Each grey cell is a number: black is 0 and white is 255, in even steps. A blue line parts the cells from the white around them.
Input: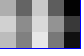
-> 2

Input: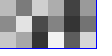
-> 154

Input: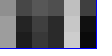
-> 63

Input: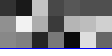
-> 79

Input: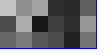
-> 95

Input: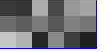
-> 164
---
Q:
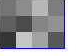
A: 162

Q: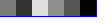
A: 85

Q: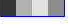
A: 225

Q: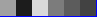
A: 92

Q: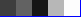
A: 183

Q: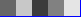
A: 129

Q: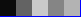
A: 133
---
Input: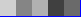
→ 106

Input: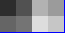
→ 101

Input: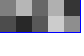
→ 53

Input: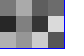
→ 39

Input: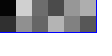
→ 151

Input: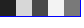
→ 121

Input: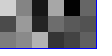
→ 2

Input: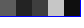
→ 15

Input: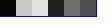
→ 113
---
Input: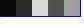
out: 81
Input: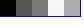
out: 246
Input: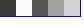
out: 161
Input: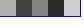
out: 45
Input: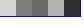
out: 179
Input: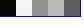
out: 185
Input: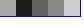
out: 135
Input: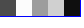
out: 208
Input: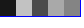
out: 169
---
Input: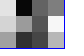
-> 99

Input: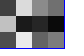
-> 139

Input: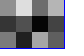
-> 109

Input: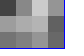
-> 203

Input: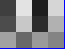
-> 30

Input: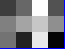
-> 253

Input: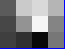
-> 217

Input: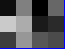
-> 0

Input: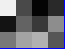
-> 4
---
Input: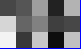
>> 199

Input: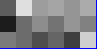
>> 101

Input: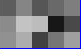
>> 65

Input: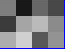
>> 208

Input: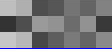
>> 122

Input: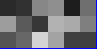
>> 163

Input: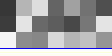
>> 180

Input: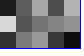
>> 152
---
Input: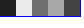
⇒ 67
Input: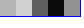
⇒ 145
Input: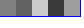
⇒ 158
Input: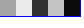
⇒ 11
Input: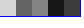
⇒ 60
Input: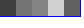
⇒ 96
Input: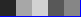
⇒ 134
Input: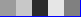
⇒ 128
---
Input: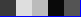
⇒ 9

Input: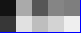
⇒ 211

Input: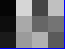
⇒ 177

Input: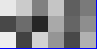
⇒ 72

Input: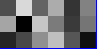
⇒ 86

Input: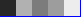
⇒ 157

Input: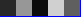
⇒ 208

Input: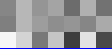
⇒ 226

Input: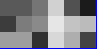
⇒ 174

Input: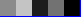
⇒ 114
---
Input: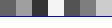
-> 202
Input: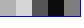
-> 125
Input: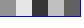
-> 97
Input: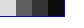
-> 11
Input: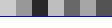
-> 83
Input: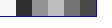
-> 75
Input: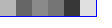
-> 224
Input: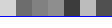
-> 80
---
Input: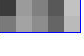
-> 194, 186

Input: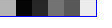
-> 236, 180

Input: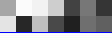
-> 250, 242

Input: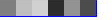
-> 209, 190

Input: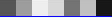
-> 238, 215

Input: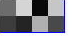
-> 213, 198
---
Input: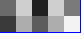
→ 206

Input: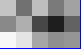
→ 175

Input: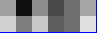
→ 15

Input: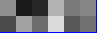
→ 25

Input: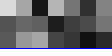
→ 103

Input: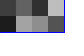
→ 98
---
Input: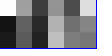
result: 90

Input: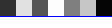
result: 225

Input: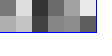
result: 196

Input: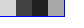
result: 66

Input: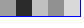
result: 44

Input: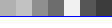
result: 194
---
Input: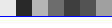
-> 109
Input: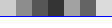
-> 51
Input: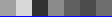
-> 139
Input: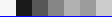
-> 134
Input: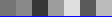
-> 157
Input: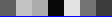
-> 8
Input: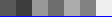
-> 110
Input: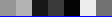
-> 58
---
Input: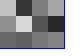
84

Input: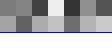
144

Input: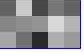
215

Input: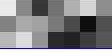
15

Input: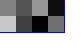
149

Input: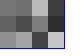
127
